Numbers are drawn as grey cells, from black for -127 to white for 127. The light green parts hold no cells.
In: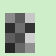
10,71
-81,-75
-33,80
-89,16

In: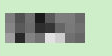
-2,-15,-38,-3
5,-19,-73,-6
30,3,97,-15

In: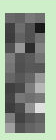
-23,-6
-63,-45
-67,-46
-46,-83
-3,-36
-10,-39
-25,-25
-64,-1
-59,-16
-66,18
-1,-42
31,-27

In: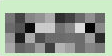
-9,5,44,-61,16
-20,-115,74,9,-122
21,43,-20,-16,30
39,-15,-64,32,5

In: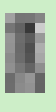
33,-9
-9,-70
21,-36
19,-48
11,-43
16,-27
-19,22
-18,18

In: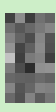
-62,-67,-28
-17,-23,6
3,-50,-43
20,-31,-47
66,-5,-64
-2,-83,19
-23,-31,-29
5,-25,0
-21,3,-10

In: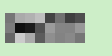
-9,49,-60,-64
-2,-100,27,4
-25,42,15,9
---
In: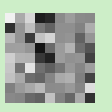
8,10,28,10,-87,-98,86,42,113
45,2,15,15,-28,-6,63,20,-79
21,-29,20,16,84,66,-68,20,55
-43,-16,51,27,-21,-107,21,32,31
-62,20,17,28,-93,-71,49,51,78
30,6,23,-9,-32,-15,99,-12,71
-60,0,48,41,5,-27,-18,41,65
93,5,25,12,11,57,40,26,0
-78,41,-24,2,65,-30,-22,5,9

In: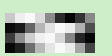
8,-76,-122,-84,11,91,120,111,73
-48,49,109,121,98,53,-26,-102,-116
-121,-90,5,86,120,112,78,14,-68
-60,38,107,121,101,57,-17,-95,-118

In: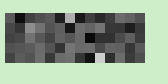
-46,-29,-20,-66,-85,-64,-102,46,-95,-39,-48,-62,-112,-37
-70,-98,-72,-71,-11,-27,-18,-103,-32,-43,-13,13,-73,-55
-67,-32,-52,-78,-78,-118,-22,-41,-29,-59,-39,-13,-54,-61
-38,-72,-31,-28,-53,-19,-22,-11,-75,-43,-20,-36,-41,-45
-48,-68,-19,-80,78,-109,-74,-15,-20,-70,-18,-44,-35,-59

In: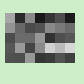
-100,-49,-74,-102,9,-85,38
-20,-5,9,-45,-52,-23,19
-40,-48,-77,23,-21,-20,-51
87,59,80,11,-58,25,-41
-63,-45,-67,-73,24,-48,-46

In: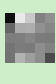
15,1,72,105,-113
6,17,45,43,-25
-5,-3,6,-1,-3
2,13,-5,-3,-11
-52,13,30,50,-13

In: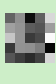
88,-32,-114,15,-28
29,-42,-34,20,32
122,-54,-69,21,70
-121,-1,16,19,-70
86,-62,-84,-65,-41
